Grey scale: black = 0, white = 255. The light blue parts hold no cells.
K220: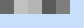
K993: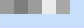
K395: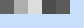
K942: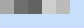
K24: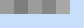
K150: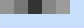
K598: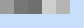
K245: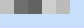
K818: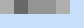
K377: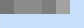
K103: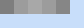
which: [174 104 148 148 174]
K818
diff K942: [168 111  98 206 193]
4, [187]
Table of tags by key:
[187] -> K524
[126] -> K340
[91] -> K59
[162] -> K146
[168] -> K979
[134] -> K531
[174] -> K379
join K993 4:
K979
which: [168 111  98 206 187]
K942

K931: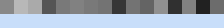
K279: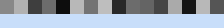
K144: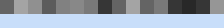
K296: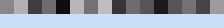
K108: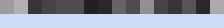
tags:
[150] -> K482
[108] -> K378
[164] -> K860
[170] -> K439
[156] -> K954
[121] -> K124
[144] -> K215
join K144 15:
K482
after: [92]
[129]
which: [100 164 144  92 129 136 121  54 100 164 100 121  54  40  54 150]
K144
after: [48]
[129]

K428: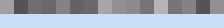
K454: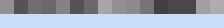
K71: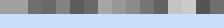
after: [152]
[139]
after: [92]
[105]

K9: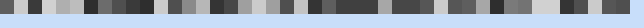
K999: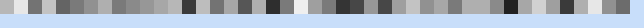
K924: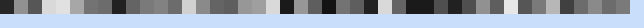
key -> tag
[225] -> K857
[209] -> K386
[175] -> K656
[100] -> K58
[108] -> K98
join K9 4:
K656
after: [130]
[108]

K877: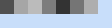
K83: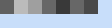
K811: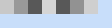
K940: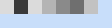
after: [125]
[51]
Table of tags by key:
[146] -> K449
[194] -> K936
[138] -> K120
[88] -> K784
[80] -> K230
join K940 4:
K120
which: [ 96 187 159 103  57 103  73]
K83
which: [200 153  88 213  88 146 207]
K811
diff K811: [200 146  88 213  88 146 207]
1, [153]

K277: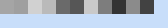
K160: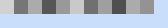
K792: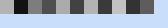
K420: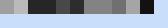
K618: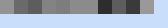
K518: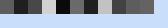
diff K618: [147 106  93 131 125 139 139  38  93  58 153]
7, [45]
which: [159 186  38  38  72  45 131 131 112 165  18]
K420
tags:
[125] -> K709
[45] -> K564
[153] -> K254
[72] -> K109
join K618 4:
K709

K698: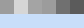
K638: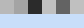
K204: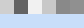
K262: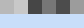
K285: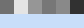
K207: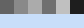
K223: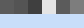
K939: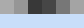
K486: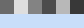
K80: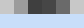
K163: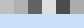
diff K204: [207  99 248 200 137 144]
2, [241]
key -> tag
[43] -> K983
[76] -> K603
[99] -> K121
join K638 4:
K121
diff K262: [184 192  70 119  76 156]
1, [200]
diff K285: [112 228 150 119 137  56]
5, [49]
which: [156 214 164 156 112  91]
K698
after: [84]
[63]
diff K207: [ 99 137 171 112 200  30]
4, [192]

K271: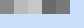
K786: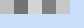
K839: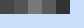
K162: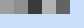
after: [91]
[50]
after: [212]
[129]
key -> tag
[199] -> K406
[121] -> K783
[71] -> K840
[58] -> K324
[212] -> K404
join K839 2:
K783
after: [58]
[178]
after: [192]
[115]
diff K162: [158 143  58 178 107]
4, [99]
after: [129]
[199]

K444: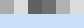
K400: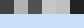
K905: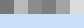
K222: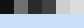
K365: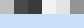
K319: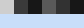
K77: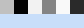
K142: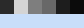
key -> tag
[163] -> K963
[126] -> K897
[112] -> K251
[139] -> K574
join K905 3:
K897
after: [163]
[220]
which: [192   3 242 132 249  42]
K77
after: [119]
[185]
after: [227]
[147]

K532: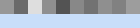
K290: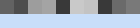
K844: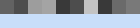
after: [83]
[136]
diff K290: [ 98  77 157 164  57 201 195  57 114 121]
8, [106]

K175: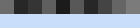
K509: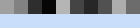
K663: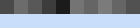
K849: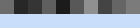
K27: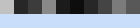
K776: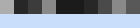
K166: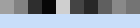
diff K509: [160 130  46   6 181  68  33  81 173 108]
6, [39]
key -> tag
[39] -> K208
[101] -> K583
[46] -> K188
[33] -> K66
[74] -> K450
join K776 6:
K208
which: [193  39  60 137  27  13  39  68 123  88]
K27

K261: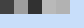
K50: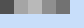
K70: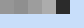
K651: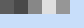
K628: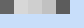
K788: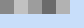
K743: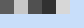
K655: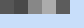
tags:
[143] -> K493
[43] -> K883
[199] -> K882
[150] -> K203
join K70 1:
K493
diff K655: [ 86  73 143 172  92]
2, [135]
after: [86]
[73]
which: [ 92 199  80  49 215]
K743

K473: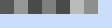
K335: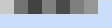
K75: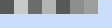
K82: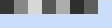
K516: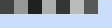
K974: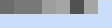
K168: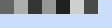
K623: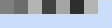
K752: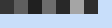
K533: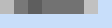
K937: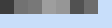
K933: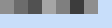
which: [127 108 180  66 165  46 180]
K623
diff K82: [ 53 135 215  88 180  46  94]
4, [173]
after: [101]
[173]
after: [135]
[215]
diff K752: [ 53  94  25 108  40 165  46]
2, [32]
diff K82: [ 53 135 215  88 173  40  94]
5, [46]

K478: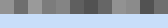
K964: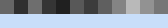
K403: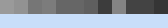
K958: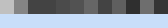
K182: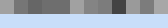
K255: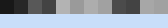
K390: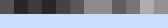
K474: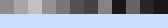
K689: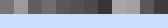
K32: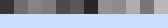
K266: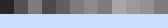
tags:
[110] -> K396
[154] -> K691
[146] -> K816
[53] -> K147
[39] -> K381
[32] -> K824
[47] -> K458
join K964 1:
K458
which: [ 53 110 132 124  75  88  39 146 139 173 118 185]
K32
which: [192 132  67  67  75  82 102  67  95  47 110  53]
K958

